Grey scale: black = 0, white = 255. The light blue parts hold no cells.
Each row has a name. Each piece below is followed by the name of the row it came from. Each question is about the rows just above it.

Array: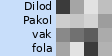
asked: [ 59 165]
Dilod
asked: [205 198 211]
Pakol
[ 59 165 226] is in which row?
Dilod
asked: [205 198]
Pakol
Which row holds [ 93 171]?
vak

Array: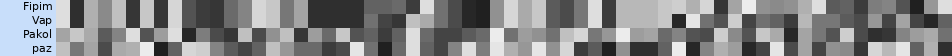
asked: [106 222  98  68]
paz
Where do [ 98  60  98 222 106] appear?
Pakol
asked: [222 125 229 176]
paz
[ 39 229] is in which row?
Vap
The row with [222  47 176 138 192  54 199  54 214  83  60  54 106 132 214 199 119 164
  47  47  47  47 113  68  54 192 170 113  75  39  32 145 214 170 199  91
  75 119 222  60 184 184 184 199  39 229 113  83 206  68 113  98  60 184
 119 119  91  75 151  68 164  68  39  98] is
Vap

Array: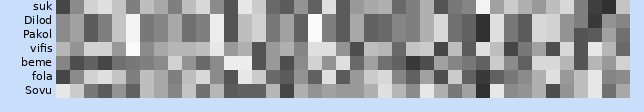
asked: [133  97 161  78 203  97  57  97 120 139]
fola
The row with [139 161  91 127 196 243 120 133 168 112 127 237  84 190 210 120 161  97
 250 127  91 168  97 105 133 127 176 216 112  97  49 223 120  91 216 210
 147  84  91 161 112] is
Pakol
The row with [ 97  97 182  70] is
Sovu
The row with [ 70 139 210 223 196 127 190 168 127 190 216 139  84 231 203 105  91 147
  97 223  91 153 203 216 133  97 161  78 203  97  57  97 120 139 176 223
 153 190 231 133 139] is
fola
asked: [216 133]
fola

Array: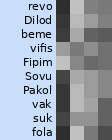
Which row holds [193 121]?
fola
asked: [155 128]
Dilod
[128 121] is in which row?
revo
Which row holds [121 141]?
vifis
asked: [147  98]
suk

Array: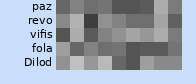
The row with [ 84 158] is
Dilod
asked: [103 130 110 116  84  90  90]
fola

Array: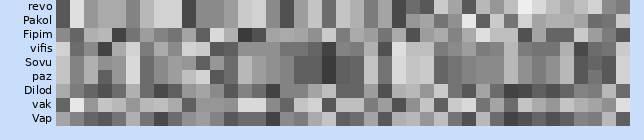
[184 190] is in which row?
vak
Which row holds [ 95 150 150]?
vak
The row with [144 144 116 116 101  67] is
vifis
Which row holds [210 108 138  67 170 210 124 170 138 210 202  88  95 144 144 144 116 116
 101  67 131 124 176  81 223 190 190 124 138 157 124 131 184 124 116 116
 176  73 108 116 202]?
vifis
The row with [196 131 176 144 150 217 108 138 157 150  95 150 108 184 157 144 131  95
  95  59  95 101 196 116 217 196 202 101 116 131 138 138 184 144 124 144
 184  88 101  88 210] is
Sovu

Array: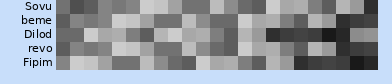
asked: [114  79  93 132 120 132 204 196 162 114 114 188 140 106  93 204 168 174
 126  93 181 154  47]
Sovu
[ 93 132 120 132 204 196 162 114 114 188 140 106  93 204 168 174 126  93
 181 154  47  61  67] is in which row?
revo

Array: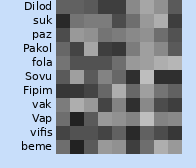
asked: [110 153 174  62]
suk
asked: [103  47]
Sovu
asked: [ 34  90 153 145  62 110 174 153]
beme
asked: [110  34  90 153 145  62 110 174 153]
beme

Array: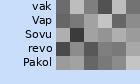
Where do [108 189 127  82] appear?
vak
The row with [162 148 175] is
Sovu
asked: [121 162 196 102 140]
Vap
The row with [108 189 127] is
vak

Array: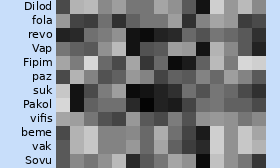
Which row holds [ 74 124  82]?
vifis
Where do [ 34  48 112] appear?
suk
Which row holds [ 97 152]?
paz

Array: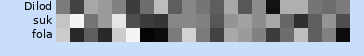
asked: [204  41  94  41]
fola
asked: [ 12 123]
fola
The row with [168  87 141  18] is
Dilod
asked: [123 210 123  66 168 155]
fola
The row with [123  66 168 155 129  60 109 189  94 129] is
fola

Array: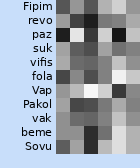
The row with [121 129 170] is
revo
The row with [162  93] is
suk
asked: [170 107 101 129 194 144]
vifis
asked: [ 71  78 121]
Pakol
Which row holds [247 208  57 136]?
Vap
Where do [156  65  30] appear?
revo
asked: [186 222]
Sovu

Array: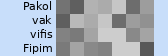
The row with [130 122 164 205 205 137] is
vifis
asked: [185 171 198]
vak
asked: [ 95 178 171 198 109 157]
Pakol

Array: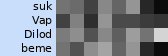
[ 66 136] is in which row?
suk
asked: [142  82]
Dilod

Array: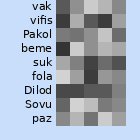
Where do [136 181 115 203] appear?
paz
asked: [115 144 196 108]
Pakol
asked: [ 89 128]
Dilod

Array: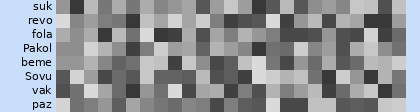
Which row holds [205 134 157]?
Pakol
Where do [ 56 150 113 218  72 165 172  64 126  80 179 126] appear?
vak
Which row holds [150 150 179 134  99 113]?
beme
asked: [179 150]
fola
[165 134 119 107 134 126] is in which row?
paz

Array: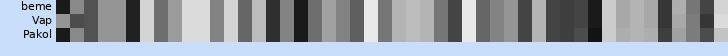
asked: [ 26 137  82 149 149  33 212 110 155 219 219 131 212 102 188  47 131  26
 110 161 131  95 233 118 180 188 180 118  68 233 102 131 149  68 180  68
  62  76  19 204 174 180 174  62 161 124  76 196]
Pakol

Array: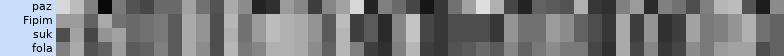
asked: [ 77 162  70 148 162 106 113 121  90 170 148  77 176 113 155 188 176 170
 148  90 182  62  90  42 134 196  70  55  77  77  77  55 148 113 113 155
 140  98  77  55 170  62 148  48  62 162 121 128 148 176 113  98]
suk
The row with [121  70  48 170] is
fola
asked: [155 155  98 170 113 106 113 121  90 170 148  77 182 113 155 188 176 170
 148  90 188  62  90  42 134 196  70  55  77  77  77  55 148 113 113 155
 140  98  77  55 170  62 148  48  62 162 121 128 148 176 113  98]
Fipim
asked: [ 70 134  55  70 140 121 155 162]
fola

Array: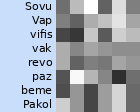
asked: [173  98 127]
revo
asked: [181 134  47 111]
paz
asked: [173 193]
Vap
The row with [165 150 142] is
vak
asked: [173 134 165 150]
vak

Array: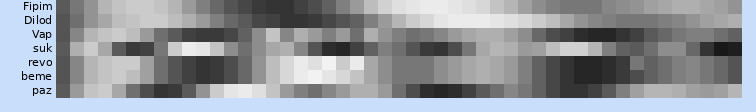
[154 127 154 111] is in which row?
Vap
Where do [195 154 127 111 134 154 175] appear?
paz
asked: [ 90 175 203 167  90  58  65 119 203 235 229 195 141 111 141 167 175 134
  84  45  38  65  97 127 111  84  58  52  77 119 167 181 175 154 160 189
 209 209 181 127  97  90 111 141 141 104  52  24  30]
suk
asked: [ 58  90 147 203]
paz
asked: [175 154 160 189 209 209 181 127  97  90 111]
suk
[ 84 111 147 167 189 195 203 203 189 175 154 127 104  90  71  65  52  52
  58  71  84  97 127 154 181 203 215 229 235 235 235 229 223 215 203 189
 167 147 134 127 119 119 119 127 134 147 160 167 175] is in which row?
Dilod
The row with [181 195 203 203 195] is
Fipim

